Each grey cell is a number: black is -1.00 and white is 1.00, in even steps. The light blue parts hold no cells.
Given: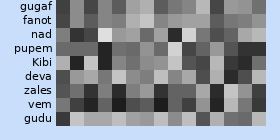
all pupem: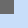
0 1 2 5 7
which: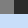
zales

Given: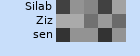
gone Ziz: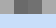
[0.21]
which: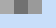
Ziz
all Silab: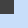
0 3
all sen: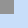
1 2 4

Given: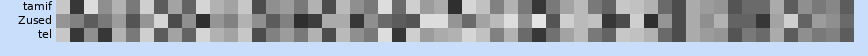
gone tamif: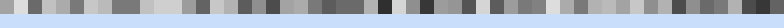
[0.06]
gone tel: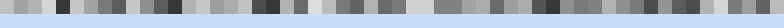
[-0.11]
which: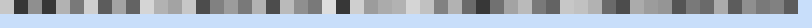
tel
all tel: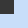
1 3 24 34
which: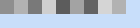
tamif
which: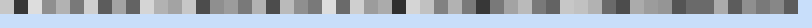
tamif

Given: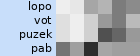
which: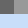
puzek
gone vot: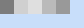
[0.87]
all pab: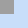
1 4 5

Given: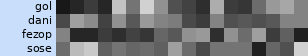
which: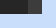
fezop
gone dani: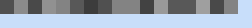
[-0.03]

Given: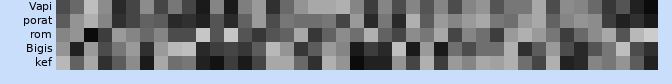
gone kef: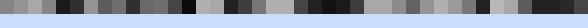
[0.26]
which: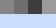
rom
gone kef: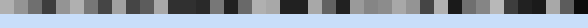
[-0.86]
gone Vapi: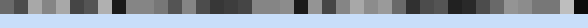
[-0.01]
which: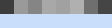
kef
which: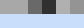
kef
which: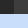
Bigis

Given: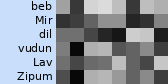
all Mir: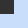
0 6
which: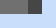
dil
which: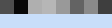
Zipum
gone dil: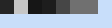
[0.61]
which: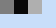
vudun
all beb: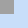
0
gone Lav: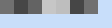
[-0.17]

